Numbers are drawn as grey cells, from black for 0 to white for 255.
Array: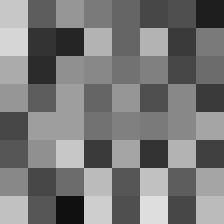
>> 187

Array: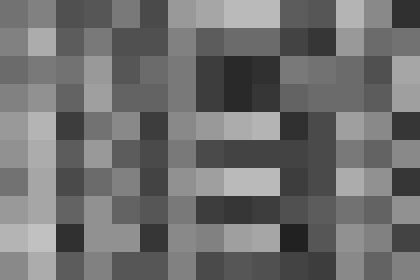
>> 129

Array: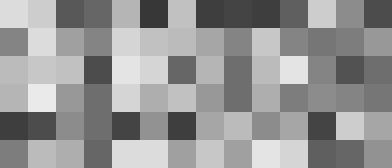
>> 146

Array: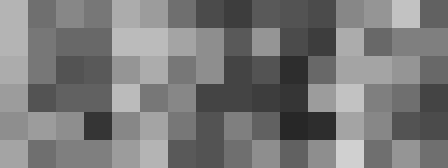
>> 111

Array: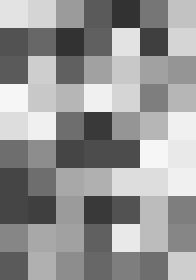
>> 206

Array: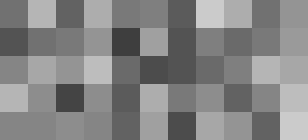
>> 203

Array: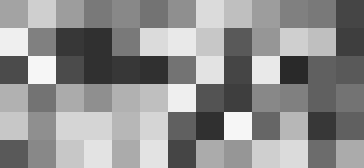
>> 171

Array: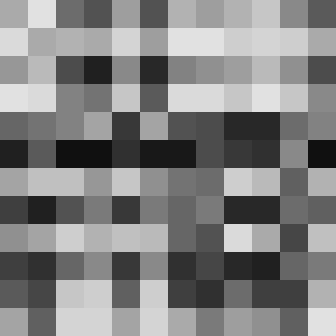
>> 225

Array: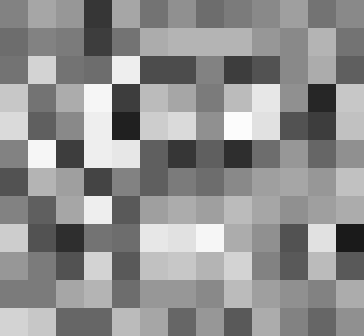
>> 144
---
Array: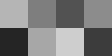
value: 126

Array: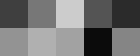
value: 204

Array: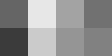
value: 231

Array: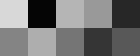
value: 181

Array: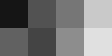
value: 82

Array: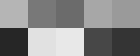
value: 107

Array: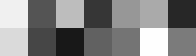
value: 151

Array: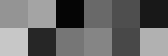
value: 105
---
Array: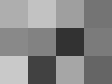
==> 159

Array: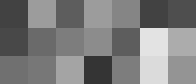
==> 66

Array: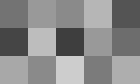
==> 182

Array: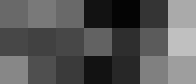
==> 52

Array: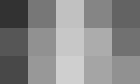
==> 133

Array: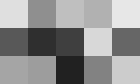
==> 177
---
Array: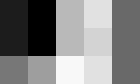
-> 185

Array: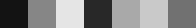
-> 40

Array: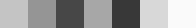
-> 167

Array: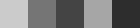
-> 68

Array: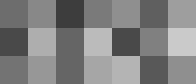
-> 187

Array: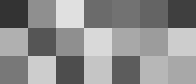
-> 217

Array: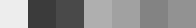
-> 175

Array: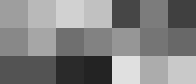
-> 130

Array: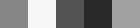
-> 83
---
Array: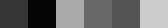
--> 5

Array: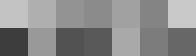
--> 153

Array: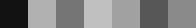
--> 177

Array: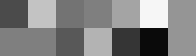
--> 127

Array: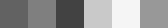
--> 127

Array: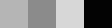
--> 139
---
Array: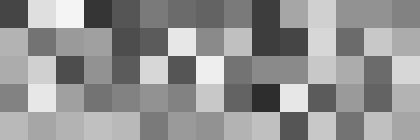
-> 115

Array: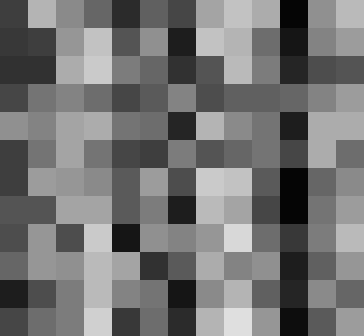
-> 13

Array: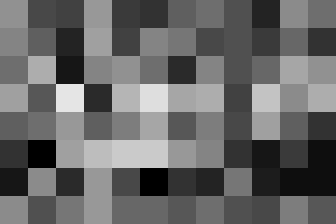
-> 72

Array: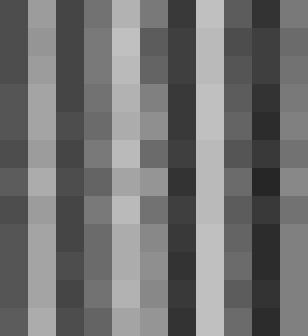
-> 107

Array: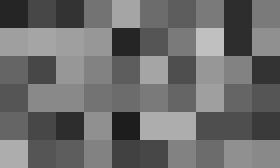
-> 108

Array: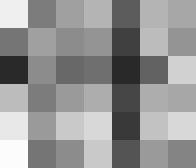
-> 84
